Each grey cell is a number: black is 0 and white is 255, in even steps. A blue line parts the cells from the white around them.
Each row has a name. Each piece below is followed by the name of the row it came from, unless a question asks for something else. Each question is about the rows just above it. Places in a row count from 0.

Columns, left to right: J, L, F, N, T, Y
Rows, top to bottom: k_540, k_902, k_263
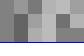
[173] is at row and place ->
k_263, 2
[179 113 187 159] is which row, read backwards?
k_902
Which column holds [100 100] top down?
L
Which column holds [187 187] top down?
N
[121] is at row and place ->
k_540, 2

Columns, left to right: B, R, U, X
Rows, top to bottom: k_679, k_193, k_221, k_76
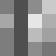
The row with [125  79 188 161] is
k_221
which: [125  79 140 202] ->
k_679
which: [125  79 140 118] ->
k_76

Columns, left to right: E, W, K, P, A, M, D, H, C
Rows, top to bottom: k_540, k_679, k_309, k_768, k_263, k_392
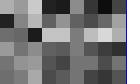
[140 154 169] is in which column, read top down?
K
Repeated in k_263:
[116]
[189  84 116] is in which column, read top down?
D
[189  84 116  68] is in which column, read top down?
D

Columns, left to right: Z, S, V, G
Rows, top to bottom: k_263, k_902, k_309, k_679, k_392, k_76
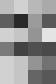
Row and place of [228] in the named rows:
k_309, 3
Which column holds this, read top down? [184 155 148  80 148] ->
V

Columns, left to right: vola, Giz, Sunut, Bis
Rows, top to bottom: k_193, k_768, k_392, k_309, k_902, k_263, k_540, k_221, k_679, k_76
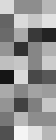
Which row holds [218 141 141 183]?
k_193
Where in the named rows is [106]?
k_392, 0
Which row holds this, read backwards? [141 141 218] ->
k_193
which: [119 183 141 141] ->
k_679
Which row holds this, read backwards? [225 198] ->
k_768
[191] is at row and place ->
k_902, 0

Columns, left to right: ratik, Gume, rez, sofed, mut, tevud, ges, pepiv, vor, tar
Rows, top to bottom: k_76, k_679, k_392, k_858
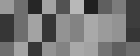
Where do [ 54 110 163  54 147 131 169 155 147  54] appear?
k_392
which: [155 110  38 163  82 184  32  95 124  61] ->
k_76

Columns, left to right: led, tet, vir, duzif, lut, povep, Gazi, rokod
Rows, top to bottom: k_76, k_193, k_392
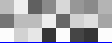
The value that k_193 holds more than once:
[188]
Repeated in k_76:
[138]
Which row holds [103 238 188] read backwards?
k_193
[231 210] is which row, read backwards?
k_392

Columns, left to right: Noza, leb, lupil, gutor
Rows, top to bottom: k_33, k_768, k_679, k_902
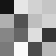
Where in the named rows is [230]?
k_33, 1
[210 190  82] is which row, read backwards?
k_768
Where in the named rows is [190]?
k_768, 2
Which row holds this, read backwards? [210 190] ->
k_768
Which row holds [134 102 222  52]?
k_679

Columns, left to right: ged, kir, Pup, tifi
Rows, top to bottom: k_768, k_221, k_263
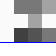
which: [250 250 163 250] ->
k_221
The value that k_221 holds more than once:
[250]
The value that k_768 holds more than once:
[120]

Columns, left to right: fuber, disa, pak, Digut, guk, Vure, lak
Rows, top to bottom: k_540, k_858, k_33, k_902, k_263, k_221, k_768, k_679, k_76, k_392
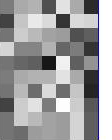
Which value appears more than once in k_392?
[156]
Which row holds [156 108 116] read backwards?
k_392
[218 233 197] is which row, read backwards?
k_858
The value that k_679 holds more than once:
[204]

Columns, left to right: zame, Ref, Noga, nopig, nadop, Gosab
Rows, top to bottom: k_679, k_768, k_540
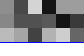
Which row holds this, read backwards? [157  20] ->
k_679
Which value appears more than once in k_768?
[81]
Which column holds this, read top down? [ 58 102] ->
Gosab
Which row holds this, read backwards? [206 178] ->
k_540
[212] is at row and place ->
k_679, 2
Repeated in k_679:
[157]
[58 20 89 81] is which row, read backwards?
k_768

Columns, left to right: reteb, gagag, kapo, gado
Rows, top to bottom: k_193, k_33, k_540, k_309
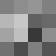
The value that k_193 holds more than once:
[128]
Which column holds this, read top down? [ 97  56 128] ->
kapo

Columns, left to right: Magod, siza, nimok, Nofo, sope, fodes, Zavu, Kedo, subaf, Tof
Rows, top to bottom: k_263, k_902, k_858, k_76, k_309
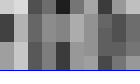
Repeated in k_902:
[102]
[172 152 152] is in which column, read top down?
fodes
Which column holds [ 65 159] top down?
Magod
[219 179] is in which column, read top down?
siza

